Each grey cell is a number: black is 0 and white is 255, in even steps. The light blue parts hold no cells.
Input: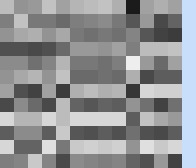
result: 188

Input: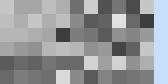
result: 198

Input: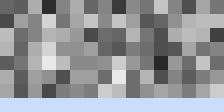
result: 101

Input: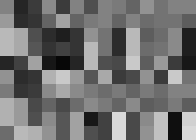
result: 130

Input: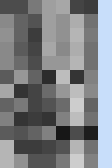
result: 76

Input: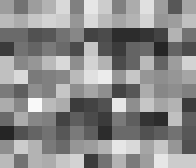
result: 157

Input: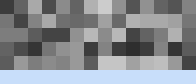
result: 60

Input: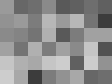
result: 154
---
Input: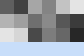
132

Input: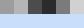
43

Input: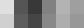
129

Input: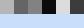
11

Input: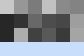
193

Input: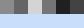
117

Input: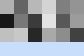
212

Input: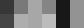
133
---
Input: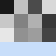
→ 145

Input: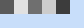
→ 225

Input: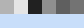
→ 229

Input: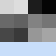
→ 57

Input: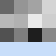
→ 127

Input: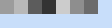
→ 184

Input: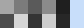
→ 213

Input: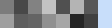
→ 94

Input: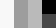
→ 157
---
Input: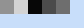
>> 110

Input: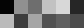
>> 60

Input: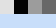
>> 156

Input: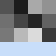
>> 57

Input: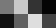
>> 51

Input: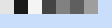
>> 95

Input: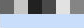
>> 102

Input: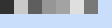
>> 120
